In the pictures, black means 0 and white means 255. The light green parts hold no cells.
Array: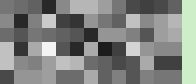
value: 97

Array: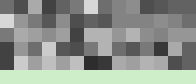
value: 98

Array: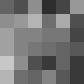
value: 152

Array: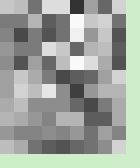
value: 210

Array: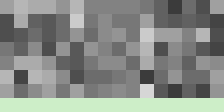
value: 160

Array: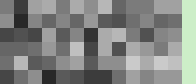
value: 161

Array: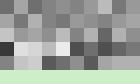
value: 153

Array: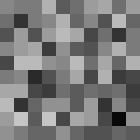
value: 156

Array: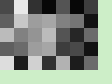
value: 61
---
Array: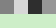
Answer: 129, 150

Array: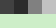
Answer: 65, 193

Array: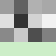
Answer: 157, 128

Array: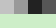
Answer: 194, 86

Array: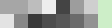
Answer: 166, 146

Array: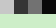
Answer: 199, 10

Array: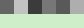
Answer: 101, 174

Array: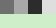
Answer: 111, 222
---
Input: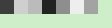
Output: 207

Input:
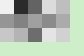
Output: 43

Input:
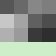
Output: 105

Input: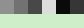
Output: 114

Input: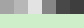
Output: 183

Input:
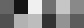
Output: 20

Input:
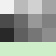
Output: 186
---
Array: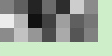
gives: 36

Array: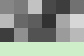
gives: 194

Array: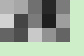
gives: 112

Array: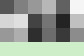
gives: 152

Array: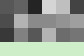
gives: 36

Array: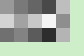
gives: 101

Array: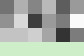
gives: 133

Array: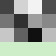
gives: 243

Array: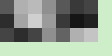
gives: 186
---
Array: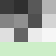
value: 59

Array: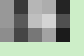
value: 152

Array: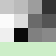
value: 199

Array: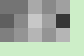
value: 116

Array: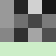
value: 153

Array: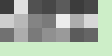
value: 60
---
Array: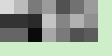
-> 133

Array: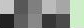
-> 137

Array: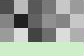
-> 144

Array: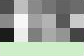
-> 179

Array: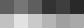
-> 181

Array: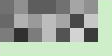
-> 165

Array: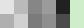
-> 123

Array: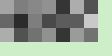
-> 92

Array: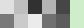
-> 235
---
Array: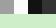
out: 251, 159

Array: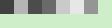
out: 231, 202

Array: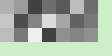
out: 240, 219

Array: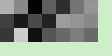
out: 205, 176

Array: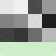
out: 239, 230

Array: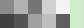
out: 243, 209

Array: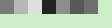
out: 223, 183

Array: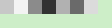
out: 243, 219

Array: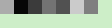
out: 203, 171

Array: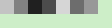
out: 214, 195
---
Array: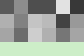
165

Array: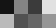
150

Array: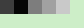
201

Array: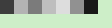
24

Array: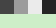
37

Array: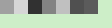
91

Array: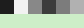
177
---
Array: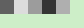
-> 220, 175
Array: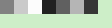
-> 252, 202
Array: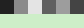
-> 228, 157
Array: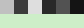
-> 222, 192
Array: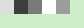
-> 253, 222
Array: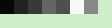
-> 248, 135
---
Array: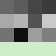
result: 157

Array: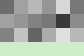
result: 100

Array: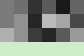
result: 60

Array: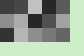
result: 142

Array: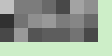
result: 84

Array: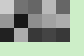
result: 56
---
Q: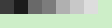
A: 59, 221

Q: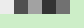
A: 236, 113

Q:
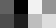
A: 97, 221

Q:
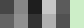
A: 70, 81

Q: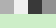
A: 176, 145

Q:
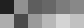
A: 32, 193

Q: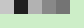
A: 198, 116

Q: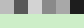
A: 188, 29
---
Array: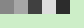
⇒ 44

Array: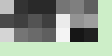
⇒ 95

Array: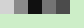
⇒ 75

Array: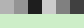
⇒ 64

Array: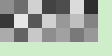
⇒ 45

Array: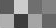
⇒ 131
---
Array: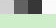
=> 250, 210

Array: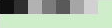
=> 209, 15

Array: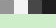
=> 30, 149

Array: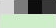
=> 55, 216

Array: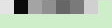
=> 208, 228

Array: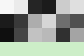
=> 223, 15
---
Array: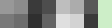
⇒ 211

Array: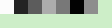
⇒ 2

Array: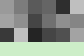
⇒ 80

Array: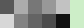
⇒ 76

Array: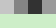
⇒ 50

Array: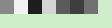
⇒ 62

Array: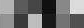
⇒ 114
